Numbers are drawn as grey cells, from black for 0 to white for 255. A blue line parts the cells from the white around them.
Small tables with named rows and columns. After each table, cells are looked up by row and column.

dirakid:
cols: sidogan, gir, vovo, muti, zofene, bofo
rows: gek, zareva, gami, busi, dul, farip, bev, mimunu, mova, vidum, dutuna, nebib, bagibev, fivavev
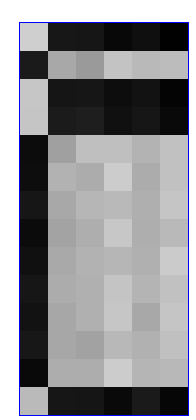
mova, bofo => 203
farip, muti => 204
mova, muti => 182
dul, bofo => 193
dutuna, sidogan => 18
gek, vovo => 22
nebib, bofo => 192
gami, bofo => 4

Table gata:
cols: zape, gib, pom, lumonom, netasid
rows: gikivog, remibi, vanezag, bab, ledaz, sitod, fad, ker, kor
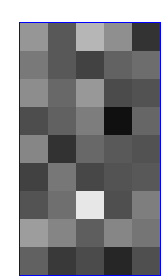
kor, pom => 75
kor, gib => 57
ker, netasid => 117
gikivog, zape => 150
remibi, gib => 88
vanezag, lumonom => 75
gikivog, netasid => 51
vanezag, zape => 141

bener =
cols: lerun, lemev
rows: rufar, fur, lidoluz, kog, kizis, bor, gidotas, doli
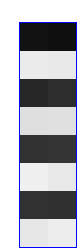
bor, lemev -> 232
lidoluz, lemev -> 45
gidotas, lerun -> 49
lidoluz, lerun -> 38
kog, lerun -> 223
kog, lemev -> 224
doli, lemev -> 237
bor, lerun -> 240
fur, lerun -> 235
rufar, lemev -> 15
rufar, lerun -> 18
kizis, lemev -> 53

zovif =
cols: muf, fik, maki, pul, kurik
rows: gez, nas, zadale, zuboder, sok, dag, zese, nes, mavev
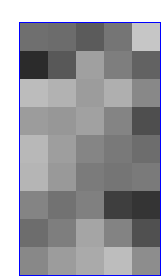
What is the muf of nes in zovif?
109
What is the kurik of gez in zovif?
198
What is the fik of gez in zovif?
108
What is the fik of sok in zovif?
158
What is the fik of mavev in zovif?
156
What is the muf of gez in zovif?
111
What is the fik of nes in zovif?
126
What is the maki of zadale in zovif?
156
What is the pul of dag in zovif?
117
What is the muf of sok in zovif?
184
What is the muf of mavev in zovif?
136
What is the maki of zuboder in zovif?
161
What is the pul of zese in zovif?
62
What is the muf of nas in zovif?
43
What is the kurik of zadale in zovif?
136
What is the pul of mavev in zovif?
189
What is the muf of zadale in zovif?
188
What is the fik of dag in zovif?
153
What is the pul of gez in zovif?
117
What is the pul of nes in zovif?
131
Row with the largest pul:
mavev

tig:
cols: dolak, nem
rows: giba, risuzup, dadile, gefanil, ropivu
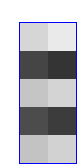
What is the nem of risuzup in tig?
52
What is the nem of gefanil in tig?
60
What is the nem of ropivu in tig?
210
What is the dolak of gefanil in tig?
76
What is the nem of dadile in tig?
212
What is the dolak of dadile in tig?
197
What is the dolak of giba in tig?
214
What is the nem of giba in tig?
234

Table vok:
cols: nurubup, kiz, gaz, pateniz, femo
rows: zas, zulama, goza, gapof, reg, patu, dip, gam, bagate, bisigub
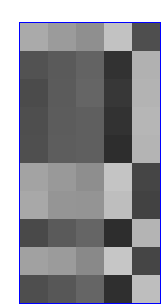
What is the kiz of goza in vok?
91
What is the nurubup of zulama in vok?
82
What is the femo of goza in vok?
179
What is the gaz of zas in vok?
143
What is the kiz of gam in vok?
90
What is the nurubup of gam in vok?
73
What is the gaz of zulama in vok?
99
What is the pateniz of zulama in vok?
50
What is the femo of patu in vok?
69
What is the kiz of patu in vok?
153
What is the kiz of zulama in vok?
90
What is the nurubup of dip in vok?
168
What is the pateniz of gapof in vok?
50
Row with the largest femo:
bisigub

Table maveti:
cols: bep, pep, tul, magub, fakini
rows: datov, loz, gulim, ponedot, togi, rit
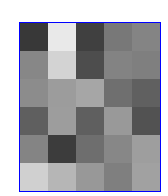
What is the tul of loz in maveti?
77
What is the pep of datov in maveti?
233
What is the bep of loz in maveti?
135
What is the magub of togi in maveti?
135
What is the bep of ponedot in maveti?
95
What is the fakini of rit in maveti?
161
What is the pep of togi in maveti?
60
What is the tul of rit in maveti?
152
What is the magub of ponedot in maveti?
153
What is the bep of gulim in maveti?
140
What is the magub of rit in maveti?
127
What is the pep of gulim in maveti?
156
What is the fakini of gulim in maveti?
96
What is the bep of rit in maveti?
208
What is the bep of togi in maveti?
132

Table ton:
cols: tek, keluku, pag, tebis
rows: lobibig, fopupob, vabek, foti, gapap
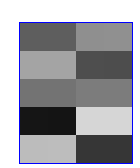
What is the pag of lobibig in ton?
143
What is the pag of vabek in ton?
124
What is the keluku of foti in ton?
20
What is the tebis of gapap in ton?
54
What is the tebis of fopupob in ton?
77
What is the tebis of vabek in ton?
124
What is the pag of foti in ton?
214
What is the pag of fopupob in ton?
78
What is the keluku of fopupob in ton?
164
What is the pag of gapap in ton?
54
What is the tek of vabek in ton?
115
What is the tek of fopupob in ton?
164
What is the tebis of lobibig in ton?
144
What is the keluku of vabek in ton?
115
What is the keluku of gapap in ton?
189

